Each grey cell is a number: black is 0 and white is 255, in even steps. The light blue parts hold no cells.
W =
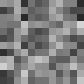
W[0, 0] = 152
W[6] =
[159, 144, 178, 64, 116, 75, 95, 144, 183, 138, 136, 68]
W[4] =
[109, 83, 151, 172, 95, 73, 88, 150, 160, 178, 130, 172]
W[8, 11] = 114
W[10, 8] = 90
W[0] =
[152, 143, 168, 50, 115, 85, 100, 154, 177, 130, 129, 44]
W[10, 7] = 151
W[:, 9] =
[130, 104, 119, 160, 178, 112, 138, 127, 93, 147, 133, 149]
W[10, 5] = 154
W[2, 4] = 106
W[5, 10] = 75
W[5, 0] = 71
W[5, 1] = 88
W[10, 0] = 55
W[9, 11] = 148
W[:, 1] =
[143, 90, 131, 117, 83, 88, 144, 76, 178, 177, 85, 73]
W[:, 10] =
[129, 71, 111, 152, 130, 75, 136, 68, 147, 191, 85, 101]
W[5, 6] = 109
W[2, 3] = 41
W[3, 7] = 120
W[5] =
[71, 88, 148, 111, 87, 102, 109, 178, 137, 112, 75, 91]
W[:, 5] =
[85, 109, 91, 152, 73, 102, 75, 117, 194, 142, 154, 114]
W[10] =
[55, 85, 123, 200, 113, 154, 145, 151, 90, 133, 85, 169]
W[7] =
[47, 76, 140, 171, 93, 117, 120, 174, 121, 127, 68, 126]
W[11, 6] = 115
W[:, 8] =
[177, 134, 168, 103, 160, 137, 183, 121, 93, 137, 90, 118]

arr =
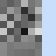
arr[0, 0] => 111
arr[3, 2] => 81
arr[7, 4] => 108
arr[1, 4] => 113
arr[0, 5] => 132
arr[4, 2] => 106
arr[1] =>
[103, 154, 130, 47, 113, 182]
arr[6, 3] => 126
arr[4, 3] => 21
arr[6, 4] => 125
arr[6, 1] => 121
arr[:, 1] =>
[95, 154, 76, 184, 74, 144, 121, 120]
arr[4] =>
[198, 74, 106, 21, 175, 218]

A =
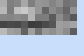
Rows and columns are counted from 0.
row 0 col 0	173
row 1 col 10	145
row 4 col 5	116
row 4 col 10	93
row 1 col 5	150
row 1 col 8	124
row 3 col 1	74
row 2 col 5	124
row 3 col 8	159
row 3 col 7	86
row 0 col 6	146
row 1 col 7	138
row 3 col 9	154
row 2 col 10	89
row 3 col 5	63
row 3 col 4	60
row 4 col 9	141

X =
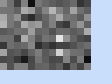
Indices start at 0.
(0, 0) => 146
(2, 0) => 169
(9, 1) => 81
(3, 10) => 116
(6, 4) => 134
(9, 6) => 102
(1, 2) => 99
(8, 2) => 57
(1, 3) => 170
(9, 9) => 53
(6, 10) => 81
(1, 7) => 181
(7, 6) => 89
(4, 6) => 105
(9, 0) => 152
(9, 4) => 75
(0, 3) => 129
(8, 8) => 74
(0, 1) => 112
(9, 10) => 99
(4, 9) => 105
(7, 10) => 112
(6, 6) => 70
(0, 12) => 70
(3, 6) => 97
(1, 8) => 129
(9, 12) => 122
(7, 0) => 163
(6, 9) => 67
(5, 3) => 173
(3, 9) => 56
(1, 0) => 116
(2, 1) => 120
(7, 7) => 104
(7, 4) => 100
